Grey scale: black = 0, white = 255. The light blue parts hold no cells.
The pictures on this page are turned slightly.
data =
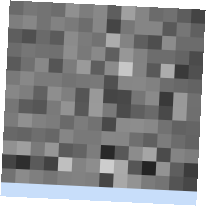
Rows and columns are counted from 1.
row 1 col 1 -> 106
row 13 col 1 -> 114
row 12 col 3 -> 90
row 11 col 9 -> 88
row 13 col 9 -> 168
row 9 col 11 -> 136
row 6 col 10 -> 135
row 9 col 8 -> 73
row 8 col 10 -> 95
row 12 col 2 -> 46
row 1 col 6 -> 125
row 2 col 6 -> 109
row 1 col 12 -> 113
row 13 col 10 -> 147
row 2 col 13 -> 118
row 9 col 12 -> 114
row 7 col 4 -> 142
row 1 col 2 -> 119
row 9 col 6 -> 124
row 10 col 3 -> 110
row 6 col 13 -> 104
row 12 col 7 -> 141
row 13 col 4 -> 117
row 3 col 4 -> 91
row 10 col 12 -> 124
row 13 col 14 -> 71
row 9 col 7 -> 114
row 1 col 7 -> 136
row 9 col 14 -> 101
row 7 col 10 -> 118
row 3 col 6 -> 123
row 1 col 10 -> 133
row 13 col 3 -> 127
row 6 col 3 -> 123
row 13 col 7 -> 127
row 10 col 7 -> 121
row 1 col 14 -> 68

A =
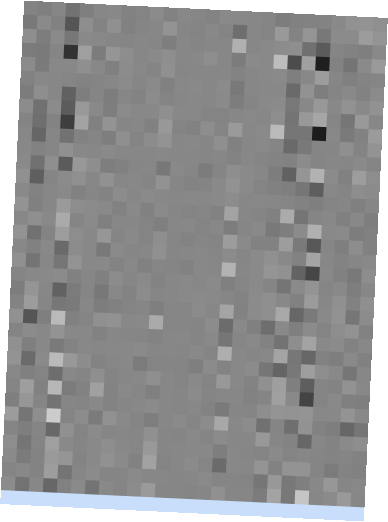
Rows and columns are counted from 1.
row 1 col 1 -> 131
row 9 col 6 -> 129
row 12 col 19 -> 125
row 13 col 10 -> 133
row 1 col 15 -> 137
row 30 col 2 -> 117
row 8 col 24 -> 118
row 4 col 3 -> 133
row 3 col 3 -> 138
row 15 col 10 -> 129
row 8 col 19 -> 142
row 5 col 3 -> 136
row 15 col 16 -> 163
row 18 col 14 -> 136
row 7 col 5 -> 126
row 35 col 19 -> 124
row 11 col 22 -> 133
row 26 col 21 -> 120
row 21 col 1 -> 125
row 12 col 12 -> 137
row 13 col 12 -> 134
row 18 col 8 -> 138
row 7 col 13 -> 136
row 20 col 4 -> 139
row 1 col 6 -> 135
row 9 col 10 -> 129
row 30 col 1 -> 156
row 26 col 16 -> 131
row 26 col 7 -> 131
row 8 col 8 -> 139
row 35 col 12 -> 134
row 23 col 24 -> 141
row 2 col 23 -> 139
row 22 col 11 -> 127
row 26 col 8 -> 134
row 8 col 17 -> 137
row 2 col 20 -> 131
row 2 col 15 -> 132
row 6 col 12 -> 136
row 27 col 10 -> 136

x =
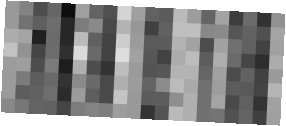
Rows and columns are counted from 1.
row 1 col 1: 153
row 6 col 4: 105
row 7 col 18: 96
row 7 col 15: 112
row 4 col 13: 171
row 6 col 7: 106
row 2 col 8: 73
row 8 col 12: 84
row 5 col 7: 78
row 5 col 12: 87
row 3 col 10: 155
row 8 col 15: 113
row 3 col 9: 205
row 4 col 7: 106
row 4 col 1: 194
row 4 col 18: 70
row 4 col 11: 87
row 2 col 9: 179
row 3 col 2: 164
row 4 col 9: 221
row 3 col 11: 91
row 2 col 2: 114
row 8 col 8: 126
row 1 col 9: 212
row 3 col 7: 96
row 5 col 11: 84
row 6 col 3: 93
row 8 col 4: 98
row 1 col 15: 101
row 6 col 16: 157
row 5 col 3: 77
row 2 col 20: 164
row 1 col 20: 145
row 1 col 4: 102
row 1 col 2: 130
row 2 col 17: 85
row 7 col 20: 161

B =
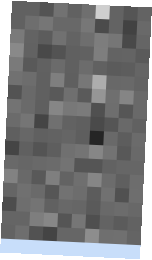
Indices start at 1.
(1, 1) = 97
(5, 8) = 91
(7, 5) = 111
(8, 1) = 115
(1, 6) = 111
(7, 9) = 133
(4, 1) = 137
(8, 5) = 120
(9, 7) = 74
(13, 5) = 99
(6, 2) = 109
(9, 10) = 97
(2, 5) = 104
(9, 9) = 105
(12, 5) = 115
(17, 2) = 110
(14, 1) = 101
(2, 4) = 104
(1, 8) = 99
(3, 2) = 99
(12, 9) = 102
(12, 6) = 85
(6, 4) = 127
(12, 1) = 105
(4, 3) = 73
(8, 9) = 86
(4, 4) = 83
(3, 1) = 122
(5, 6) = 108
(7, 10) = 105
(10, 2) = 103
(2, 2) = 110
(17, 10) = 100
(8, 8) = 110
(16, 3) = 126
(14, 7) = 92

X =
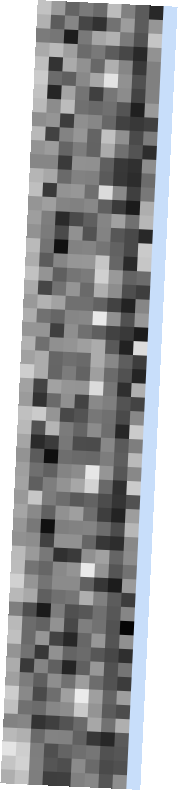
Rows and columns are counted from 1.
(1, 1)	194
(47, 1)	148
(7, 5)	64
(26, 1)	161
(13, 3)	106
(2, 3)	134
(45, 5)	72
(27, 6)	159
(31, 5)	100
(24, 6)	95
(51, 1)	191
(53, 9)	90
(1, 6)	188
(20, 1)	193
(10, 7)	144
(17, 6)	131
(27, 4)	124
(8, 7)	84
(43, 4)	112
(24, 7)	66
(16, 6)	133
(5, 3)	171
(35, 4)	147
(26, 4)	111
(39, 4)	145
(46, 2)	106
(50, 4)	110
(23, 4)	134
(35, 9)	203
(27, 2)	172
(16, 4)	74
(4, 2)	186
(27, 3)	101
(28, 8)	47
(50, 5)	160
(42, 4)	139
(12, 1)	134
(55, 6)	139
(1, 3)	100

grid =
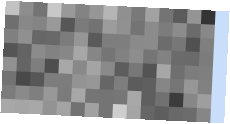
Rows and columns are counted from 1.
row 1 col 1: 194
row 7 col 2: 138
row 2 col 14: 107
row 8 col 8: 116
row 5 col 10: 119
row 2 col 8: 156
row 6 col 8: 102
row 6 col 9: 126
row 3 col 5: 124
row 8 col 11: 102
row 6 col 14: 151
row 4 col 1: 85
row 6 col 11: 95
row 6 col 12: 134
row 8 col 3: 168
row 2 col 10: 116
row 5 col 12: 167
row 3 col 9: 126
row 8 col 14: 108
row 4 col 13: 107
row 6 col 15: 129
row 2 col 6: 123
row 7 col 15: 158
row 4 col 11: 117
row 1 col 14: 148
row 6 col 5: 125
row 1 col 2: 141
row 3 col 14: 81
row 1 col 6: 131
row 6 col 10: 92
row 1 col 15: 52
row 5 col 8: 138
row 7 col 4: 152
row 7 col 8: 116

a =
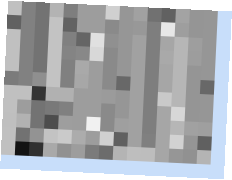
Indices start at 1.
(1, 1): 192
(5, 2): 129
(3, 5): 128
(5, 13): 182
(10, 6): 172
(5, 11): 126
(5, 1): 192
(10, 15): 96
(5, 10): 161
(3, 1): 192
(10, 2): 114
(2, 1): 97
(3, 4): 195
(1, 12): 97
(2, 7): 157
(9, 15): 159
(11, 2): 19
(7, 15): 150
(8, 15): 150
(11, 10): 190
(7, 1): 192
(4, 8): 138
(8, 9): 150
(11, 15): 180
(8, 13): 215
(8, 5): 128
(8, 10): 161
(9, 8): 138
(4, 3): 115
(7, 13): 182
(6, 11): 126
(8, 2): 157
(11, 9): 180
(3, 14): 158
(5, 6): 169
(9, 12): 166
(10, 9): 96

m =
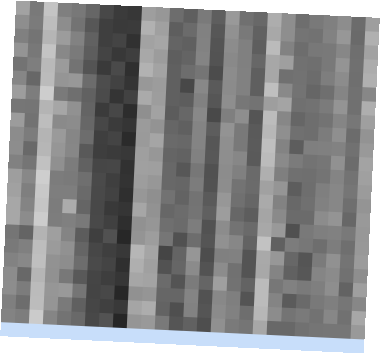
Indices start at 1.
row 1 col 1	162
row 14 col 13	99
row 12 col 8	71
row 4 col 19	167
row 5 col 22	108
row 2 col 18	97
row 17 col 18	99
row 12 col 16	140
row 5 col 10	178
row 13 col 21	93
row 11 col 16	142
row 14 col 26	148
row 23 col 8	83
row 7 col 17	119
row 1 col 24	141
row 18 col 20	151
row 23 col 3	203
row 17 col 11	157
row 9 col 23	124
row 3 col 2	116
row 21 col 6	117
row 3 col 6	97
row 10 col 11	165
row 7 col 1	157
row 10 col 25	113
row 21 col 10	145
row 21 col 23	121
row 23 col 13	85
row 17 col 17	135
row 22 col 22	122
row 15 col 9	53
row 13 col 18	107
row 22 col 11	173
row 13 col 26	155
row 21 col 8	72
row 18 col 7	71
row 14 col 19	170
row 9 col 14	132
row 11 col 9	56
